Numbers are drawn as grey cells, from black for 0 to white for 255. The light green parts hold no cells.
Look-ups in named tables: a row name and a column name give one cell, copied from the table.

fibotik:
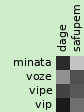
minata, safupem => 196
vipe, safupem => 87
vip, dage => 26
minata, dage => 42
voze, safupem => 81
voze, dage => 145
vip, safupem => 110
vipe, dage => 67
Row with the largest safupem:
minata

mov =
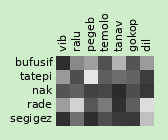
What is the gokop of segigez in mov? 57
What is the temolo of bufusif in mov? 81
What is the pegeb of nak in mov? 67
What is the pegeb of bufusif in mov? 160
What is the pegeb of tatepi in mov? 229
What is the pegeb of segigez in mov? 46

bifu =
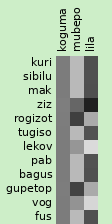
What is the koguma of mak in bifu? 124
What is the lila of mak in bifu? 79
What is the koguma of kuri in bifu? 124
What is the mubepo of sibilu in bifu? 185
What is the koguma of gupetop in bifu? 125
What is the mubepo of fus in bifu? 186

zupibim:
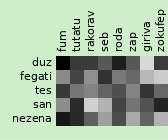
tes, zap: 132
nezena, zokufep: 177
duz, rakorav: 58
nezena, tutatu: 41
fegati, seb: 50
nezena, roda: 76
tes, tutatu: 118
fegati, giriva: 183
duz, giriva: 216
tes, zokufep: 103
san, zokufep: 36
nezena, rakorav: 96
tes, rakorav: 131
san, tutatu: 42
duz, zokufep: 59
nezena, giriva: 98
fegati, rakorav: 143
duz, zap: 88
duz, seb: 88

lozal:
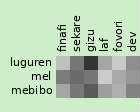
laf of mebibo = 158
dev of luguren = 142
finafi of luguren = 191
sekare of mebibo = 119
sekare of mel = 107
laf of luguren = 165
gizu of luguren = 52
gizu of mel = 119
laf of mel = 203
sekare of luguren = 118
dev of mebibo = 130
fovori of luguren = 201
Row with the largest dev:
mel

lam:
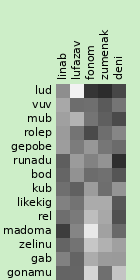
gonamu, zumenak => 111
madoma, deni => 105
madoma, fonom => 232
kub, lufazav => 96
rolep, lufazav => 116
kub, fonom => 156

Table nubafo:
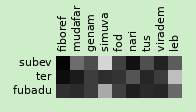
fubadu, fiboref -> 48
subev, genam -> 77
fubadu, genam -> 60
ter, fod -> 51
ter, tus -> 38
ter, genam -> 61
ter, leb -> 190
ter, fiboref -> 13
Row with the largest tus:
subev

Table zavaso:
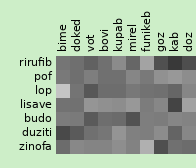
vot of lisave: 149
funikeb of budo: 126
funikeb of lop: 114
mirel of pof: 134
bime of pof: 121
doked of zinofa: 136
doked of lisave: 113
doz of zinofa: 108
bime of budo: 124

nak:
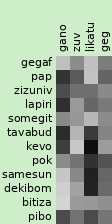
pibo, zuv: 115
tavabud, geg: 132
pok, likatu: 50
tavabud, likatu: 59
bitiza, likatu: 152
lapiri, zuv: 154

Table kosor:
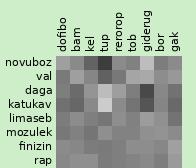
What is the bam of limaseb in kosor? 140
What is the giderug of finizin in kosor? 141
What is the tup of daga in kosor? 188
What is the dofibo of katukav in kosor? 113
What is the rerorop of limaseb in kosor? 142
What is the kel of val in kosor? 134
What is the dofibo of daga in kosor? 126
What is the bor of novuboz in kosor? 125

